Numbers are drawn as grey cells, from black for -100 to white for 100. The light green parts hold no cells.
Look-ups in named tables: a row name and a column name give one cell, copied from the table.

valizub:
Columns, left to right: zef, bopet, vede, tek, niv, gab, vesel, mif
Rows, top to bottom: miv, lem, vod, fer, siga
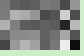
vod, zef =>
38
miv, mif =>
17
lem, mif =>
-39
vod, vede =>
-27
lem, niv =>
-43
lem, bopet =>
39
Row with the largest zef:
vod

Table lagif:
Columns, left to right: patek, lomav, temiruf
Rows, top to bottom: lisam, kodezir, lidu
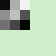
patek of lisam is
-90
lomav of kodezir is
50
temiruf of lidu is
-96
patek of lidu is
-12
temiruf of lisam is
90
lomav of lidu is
-46
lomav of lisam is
36
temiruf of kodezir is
-36
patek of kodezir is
12
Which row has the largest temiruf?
lisam

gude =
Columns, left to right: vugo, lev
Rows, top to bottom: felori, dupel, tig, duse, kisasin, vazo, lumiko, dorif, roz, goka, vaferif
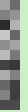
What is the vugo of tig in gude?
-66
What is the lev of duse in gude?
-20
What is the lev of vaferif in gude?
-42
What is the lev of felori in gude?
-15
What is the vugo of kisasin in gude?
11
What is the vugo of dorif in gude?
35
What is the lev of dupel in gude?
15

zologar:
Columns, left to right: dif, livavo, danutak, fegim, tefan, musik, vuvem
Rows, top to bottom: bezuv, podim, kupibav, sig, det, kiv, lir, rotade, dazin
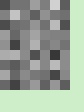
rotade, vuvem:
7
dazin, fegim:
20
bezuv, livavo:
-9
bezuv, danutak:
-10
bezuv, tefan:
-1
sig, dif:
22

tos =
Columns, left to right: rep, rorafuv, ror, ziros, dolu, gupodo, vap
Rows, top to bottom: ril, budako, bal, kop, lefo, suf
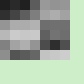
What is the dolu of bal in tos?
-14
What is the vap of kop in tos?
-14
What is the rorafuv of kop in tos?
59
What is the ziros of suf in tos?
-20
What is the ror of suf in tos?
-29
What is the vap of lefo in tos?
-38
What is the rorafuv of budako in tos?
-47
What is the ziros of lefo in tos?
16
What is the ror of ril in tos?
-75
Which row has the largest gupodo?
suf

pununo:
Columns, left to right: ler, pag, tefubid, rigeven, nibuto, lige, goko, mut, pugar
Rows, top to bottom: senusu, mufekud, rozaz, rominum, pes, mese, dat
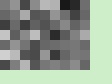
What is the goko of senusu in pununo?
-81
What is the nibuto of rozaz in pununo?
-36
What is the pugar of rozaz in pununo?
-5
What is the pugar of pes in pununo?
-17
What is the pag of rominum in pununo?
-26
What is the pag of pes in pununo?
15
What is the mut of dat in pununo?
9
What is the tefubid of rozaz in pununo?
-51
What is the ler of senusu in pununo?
-4
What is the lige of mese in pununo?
-55
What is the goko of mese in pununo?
-20
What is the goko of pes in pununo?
-10
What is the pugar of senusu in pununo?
-14
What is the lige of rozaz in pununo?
-18
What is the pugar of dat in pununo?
-20
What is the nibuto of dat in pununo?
-7
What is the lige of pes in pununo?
-15
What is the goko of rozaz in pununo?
7
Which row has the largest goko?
rozaz

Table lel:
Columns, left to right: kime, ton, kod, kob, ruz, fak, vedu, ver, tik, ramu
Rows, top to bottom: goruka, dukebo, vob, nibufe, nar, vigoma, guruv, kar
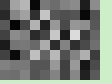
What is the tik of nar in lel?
-42
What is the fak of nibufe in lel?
56
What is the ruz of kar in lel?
-24
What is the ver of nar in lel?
-64
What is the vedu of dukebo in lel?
-38
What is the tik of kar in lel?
-74
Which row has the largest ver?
nibufe

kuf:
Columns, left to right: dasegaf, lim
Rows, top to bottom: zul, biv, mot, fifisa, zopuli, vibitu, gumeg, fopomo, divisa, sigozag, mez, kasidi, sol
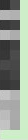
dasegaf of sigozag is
53
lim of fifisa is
36
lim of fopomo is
-47
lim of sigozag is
41
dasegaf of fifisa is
45
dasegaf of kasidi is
47
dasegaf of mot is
-55
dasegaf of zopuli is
-59
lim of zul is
-41

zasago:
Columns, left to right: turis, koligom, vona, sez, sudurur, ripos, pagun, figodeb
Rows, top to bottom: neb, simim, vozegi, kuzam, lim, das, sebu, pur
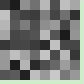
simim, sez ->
-53
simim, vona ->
-49
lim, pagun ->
-45
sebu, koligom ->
-77
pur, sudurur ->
19
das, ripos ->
-43
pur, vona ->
-74
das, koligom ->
50
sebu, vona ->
42
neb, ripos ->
-39
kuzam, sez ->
-35

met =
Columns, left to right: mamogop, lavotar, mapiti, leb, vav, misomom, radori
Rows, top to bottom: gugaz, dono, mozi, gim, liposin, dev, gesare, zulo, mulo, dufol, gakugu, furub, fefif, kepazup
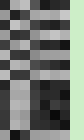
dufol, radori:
-86
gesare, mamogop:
-59
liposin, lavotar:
20
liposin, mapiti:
42
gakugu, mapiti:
38
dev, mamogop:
43
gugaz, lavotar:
35
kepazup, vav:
25
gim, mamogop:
22
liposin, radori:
-84
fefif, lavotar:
40
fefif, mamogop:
-57
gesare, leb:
-41
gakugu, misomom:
-52
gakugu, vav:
-80

